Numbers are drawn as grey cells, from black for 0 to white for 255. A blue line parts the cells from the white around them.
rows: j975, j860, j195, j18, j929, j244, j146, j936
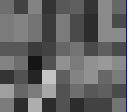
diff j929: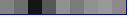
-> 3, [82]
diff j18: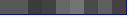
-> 8, [74]
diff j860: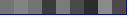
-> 0, [123]

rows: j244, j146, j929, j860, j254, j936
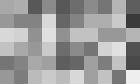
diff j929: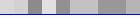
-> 2, [145]
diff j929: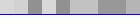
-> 3, [224]
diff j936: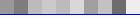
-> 8, [117]
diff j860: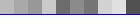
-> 0, [194]

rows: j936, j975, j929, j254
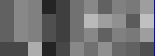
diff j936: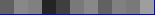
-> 5, [113]
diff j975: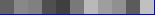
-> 5, [113]
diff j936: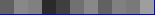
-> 3, [36]
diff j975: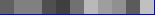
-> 1, [136]

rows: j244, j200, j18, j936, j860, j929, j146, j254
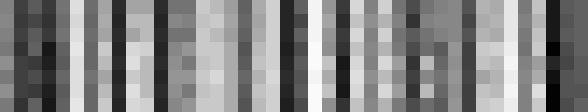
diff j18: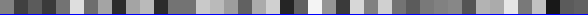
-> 30, [115]
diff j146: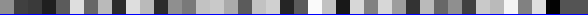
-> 34, [194]
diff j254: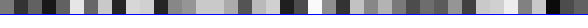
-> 39, [3]
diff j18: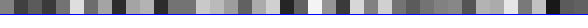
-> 10, [186]
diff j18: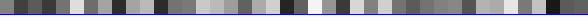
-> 13, [115]
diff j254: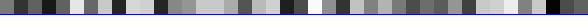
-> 26, [135]
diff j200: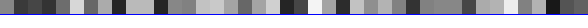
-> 36, [230]

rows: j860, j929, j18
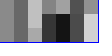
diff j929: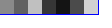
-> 1, [104]
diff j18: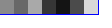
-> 6, [210]

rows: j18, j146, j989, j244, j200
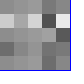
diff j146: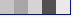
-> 0, [204]
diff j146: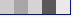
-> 3, [81]
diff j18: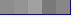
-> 2, [154]
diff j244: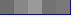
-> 2, [148]
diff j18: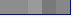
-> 1, [148]

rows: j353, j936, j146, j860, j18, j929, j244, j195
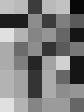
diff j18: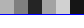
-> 0, [171]
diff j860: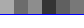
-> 4, [90]
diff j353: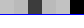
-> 5, [7]
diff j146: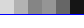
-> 0, [224]
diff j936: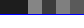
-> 2, [141]
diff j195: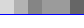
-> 0, [224]

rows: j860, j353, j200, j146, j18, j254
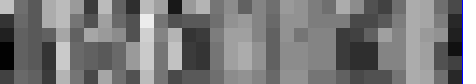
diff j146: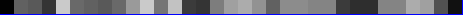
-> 15, [117]
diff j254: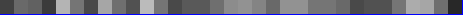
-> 24, [97]
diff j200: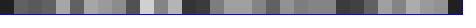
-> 21, [117]

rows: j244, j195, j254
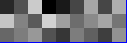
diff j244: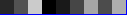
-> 7, [70]
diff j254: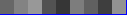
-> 1, [125]
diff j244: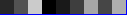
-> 5, [70]
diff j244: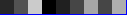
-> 4, [25]
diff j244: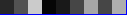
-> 3, [0]
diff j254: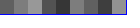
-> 0, [103]

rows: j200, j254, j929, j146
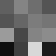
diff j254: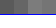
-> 0, [84]
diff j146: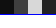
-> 3, [27]
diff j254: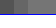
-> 2, [124]
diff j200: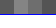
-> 0, [96]
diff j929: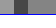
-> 3, [140]
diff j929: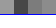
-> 2, [132]

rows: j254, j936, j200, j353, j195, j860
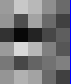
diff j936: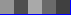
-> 2, [163]
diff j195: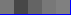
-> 3, [114]
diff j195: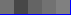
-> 0, [120]

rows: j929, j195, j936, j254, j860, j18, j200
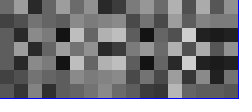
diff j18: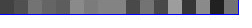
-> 8, [138]
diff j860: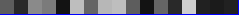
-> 7, [177]
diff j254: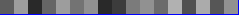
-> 10, [151]
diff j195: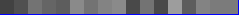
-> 6, [123]
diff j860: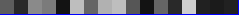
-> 9, [93]

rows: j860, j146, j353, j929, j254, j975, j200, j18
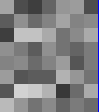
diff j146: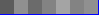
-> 6, [138]
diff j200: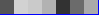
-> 4, [56]
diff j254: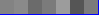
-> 3, [131]
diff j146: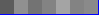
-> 2, [107]
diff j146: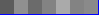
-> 4, [164]

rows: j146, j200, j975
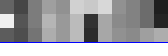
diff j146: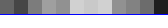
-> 7, [216]
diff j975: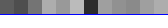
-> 7, [167]
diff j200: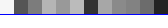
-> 0, [239]
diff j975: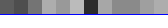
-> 8, [145]
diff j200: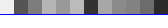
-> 11, [36]

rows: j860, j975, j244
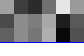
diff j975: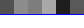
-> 0, [74]
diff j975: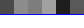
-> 3, [168]
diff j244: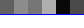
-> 5, [81]
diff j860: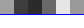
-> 3, [112]

